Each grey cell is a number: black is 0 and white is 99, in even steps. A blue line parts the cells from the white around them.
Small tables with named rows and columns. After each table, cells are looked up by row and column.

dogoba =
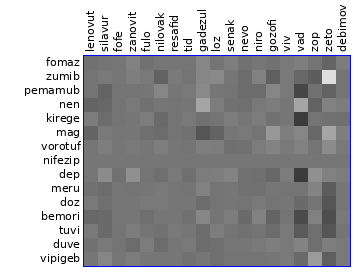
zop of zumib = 36
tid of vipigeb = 44
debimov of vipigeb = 47
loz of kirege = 45
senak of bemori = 48
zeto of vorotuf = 54
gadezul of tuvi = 42
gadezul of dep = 48
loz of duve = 43
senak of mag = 46
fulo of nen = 44
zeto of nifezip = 46
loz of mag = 38
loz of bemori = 45
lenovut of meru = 44

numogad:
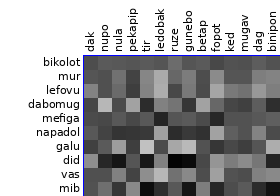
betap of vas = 30
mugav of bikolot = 31
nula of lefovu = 41
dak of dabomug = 27
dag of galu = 33
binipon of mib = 7
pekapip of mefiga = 28
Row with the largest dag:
lefovu

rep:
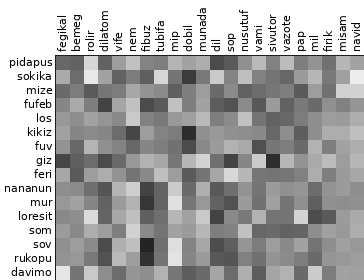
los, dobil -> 62
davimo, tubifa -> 69
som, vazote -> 38
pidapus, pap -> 49
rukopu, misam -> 59
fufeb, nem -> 75
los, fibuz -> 50
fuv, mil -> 69
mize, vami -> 42
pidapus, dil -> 29
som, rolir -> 67
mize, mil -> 61
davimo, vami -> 36
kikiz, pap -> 36
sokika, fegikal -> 66
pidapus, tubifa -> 49
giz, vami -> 79
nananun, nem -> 80
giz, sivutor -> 18

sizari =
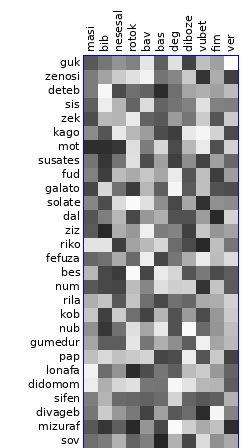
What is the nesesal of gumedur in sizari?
36
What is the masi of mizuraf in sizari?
34
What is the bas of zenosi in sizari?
45
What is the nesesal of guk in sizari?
57
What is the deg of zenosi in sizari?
52
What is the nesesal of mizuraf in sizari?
37
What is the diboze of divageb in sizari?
42
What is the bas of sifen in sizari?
42
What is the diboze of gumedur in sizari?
36
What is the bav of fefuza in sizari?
92
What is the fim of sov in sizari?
56

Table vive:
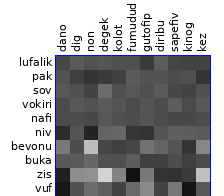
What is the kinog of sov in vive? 26
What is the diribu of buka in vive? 25
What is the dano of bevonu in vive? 47
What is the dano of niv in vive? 17
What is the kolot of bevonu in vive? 25
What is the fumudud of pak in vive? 35
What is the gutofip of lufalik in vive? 23
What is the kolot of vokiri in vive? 33
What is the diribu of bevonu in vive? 39
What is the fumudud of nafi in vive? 30
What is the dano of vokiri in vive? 29
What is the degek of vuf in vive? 37
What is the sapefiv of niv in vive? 37
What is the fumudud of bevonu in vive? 27
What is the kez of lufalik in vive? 26
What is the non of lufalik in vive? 32
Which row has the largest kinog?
niv

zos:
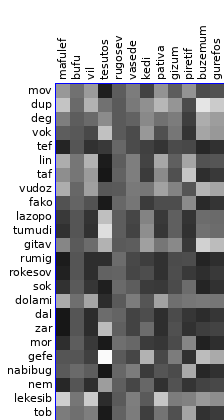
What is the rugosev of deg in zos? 35
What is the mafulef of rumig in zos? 11
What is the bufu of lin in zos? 46
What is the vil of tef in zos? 19
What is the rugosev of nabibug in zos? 40
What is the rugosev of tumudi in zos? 36
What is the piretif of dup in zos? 29
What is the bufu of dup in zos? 41
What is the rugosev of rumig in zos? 42
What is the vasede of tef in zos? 29
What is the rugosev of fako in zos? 40
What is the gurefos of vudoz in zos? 64
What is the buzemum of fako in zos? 16
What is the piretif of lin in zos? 64
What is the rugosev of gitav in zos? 35
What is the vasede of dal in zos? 26
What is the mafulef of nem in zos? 15
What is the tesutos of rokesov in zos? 38
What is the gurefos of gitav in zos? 73
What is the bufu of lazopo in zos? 33
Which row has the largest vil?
lekesib

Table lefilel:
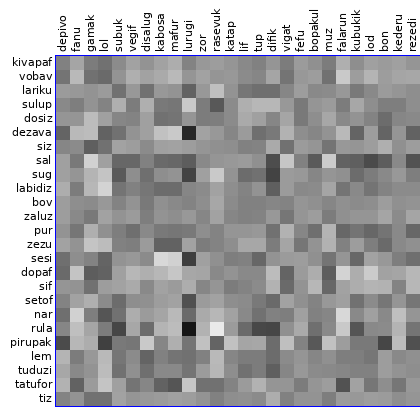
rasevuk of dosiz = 49
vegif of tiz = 58
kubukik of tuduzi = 50
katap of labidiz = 55
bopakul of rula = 43
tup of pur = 59
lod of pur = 40
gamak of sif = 44
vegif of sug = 55
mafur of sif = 60
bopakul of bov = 56
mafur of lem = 45
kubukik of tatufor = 63
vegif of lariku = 59
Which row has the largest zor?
pirupak

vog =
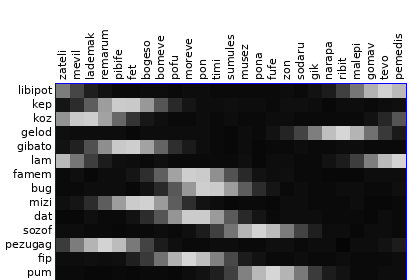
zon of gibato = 4
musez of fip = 11
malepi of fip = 4
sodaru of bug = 5
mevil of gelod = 5
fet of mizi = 79
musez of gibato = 5
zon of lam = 5
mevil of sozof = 5
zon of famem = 6
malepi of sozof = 3
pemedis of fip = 5
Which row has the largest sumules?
bug

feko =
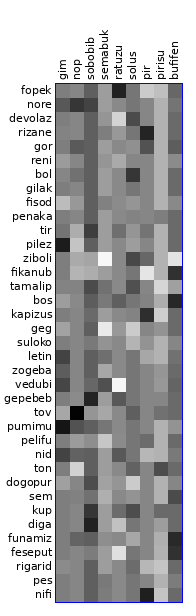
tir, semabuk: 61
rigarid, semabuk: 61
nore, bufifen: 45
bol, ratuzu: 53
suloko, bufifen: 52
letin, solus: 46
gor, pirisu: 69
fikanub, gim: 49
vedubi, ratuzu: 96
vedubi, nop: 52
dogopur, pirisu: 69
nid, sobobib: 37
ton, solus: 38

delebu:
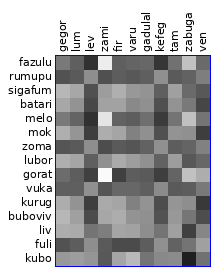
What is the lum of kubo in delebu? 61
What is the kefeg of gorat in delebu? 24
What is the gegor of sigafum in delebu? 71
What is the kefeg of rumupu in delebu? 56
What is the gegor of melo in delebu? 47
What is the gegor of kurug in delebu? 67
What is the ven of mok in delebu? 24
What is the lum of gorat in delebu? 36
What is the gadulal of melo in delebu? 43
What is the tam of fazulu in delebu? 44
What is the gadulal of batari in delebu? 56
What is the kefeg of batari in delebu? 31
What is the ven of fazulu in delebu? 41
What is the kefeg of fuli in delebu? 56
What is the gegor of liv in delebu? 67
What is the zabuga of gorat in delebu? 75
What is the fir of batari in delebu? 63
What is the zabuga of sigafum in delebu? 41
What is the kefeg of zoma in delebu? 56

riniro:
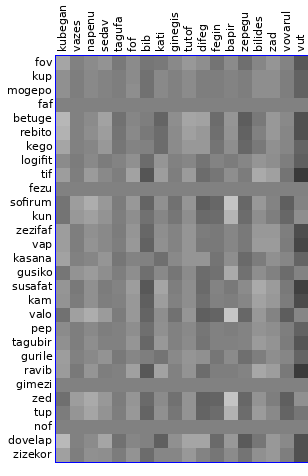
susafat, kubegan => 58
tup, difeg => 39
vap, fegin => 47
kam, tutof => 55
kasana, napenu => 52
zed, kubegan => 43
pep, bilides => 57
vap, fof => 59
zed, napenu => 66
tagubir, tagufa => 50
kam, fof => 59
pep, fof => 55
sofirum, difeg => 37
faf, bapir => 50
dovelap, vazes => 50
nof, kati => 50
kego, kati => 42

